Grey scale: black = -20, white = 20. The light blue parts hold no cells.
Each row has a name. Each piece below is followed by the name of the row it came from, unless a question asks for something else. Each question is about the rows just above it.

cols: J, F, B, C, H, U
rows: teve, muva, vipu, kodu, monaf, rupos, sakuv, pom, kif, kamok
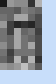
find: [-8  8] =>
kif
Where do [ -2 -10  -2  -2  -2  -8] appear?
pom
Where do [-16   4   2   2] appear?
teve
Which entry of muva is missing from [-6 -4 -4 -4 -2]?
[0]

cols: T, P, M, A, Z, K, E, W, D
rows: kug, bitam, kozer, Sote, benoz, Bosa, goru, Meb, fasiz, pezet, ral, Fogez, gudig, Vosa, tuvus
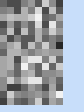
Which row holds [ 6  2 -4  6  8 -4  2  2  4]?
ral
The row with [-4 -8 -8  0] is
kug
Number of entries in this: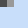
2
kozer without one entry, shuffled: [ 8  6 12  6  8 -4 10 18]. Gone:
[-2]

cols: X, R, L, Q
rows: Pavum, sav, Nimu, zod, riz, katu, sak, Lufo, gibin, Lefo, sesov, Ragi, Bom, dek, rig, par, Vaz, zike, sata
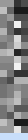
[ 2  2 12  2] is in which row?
gibin
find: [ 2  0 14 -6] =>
katu
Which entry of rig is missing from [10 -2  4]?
[6]
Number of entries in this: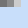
3
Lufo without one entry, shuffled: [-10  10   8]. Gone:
[-14]
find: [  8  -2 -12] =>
sesov

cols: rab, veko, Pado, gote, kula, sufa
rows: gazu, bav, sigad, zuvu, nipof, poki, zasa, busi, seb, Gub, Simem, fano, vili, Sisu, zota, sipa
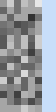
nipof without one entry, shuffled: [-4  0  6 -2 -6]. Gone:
[2]
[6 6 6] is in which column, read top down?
kula
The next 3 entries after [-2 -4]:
[-6 12  0]
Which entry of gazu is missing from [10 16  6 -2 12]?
[4]

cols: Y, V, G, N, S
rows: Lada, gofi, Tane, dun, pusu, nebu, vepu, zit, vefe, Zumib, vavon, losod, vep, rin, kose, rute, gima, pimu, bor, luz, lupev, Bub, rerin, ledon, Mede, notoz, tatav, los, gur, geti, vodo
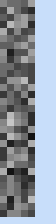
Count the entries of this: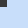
1
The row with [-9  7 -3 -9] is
gofi
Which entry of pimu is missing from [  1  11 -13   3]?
[-1]

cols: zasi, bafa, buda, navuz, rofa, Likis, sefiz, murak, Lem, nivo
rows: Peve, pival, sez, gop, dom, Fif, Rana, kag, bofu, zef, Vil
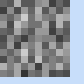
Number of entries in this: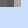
3
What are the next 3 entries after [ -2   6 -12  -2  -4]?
[ 4 -8 -6]

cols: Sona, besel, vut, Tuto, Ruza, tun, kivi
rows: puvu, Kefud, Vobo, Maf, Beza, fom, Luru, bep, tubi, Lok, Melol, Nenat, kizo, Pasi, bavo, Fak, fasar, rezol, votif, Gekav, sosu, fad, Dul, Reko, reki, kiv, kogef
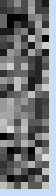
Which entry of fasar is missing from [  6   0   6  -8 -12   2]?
[-2]
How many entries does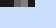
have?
5
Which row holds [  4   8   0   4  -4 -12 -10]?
bavo
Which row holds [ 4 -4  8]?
sosu
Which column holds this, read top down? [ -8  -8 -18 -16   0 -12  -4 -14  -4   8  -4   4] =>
Tuto
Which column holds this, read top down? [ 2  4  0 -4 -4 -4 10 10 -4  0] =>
vut
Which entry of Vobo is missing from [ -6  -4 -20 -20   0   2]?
[-18]

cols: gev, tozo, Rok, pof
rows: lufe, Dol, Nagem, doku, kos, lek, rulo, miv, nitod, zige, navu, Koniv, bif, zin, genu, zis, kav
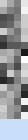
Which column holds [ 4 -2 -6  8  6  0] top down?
tozo
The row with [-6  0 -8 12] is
zige
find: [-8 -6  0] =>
Nagem
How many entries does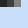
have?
3
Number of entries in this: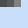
3
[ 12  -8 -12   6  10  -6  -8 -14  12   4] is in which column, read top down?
gev
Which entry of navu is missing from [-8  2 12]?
[14]

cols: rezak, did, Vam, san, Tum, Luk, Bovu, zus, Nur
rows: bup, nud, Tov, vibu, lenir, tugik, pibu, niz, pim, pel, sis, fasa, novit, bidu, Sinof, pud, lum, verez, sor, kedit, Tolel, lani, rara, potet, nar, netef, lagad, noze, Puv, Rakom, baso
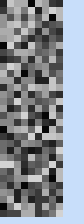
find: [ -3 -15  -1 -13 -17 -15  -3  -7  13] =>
lani
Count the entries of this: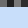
4
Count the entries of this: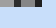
6
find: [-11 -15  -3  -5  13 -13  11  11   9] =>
kedit
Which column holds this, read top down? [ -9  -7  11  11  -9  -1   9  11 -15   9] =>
zus
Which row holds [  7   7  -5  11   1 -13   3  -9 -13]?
lenir
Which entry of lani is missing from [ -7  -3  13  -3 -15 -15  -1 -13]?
[-17]

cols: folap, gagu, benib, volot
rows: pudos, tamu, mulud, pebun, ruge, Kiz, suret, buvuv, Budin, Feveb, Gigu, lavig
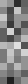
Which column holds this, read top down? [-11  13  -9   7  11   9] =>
gagu
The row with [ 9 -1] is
Budin
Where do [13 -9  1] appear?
ruge
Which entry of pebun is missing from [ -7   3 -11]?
[5]

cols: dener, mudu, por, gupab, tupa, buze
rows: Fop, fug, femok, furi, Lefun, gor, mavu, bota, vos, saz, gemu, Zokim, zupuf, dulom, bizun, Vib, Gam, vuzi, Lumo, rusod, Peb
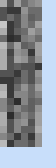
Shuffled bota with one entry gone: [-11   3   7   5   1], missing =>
[-9]
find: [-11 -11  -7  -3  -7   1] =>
Zokim
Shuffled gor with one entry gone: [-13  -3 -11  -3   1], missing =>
[-1]
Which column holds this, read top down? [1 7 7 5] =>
dener

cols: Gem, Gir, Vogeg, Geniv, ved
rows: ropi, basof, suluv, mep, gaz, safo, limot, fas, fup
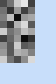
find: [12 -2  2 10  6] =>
gaz
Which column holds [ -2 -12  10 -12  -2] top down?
Gir

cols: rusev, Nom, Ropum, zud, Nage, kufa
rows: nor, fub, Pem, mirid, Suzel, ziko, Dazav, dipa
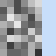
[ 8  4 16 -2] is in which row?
mirid
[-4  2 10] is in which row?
fub
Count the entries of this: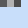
3

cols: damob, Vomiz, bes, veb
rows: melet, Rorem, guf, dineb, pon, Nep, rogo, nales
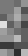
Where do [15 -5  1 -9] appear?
dineb
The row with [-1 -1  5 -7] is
Rorem
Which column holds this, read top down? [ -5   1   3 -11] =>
Vomiz
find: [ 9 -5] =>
Nep
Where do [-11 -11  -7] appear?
rogo
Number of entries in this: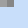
2

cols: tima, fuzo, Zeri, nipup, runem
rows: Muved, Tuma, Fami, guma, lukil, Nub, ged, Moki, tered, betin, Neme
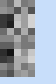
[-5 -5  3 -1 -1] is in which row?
ged
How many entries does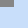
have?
2
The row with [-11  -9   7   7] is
tered
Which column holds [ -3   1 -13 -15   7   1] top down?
fuzo

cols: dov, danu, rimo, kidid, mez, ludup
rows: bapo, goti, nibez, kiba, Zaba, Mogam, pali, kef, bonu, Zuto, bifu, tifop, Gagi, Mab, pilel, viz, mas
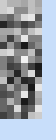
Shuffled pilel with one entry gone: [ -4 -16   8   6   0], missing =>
[-10]
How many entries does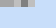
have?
5
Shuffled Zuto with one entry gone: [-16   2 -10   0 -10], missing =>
[-8]
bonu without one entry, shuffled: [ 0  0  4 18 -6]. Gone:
[-2]
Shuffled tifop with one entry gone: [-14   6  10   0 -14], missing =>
[-12]
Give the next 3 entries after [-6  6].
[ -4   2 -16]

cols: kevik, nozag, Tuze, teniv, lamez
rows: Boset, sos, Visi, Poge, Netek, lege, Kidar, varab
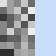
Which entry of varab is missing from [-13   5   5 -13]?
[7]
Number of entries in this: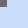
1
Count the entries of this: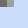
2
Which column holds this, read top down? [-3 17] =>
lamez
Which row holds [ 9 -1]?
Kidar
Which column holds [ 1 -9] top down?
kevik
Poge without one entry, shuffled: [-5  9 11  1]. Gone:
[-7]

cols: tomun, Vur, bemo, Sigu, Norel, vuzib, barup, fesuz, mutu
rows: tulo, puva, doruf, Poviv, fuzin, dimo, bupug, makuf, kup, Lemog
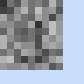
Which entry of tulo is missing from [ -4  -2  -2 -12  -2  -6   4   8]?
[0]
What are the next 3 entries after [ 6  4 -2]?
[-8 -2 -4]
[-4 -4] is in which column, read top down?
bemo
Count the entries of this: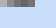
5
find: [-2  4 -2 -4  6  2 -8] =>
doruf
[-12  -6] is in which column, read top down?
vuzib
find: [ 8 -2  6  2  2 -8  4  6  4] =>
bupug

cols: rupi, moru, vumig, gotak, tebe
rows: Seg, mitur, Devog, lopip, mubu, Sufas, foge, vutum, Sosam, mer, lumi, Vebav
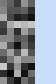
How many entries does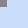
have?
1
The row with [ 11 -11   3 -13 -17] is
mer
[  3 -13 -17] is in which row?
mer

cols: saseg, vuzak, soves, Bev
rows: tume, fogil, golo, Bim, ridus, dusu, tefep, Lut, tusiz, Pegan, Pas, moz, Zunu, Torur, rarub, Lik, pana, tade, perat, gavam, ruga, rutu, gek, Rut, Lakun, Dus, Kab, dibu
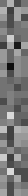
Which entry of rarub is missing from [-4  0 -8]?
[-6]
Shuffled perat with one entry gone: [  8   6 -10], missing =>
[10]
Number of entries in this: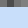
4
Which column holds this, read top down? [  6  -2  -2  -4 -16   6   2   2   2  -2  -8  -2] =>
soves
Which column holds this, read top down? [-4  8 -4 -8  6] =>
soves
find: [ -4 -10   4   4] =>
gavam

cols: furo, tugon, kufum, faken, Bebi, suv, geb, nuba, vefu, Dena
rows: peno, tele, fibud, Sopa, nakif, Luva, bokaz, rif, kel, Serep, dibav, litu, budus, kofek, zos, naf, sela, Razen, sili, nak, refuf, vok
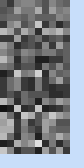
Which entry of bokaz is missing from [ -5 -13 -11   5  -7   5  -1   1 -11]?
[-9]
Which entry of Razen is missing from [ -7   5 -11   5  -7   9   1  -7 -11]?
[3]

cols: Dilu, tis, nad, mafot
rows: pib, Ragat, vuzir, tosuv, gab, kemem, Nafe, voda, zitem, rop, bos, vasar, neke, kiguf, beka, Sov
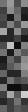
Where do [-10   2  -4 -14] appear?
Ragat
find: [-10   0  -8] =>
tosuv
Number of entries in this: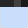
4
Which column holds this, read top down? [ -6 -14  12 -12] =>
mafot
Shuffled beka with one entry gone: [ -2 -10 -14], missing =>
[-12]
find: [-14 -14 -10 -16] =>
kemem
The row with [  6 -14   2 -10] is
gab

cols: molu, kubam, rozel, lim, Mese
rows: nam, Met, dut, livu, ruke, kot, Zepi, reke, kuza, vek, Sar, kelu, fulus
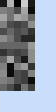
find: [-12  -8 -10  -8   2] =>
reke
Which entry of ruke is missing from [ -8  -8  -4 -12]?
[-6]

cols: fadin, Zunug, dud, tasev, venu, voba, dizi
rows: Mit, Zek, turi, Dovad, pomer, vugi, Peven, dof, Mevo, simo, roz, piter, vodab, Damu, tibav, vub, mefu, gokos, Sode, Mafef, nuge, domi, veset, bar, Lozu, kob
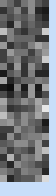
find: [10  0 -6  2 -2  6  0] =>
mefu
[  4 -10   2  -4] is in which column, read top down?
Zunug
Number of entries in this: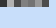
7
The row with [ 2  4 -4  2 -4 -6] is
gokos

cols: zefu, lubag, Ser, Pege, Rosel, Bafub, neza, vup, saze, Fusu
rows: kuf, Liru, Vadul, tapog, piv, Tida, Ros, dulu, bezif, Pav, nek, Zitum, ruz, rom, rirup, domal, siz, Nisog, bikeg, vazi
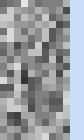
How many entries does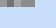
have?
5
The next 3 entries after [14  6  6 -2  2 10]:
[-6  0  2]

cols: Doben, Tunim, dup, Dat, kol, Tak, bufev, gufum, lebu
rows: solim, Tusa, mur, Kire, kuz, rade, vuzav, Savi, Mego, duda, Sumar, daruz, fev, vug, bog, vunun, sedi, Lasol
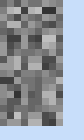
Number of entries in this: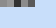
5
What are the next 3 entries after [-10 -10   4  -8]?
[-10  10  10]
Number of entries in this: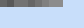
9
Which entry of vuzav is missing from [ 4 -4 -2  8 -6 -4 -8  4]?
[6]
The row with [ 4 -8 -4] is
vuzav

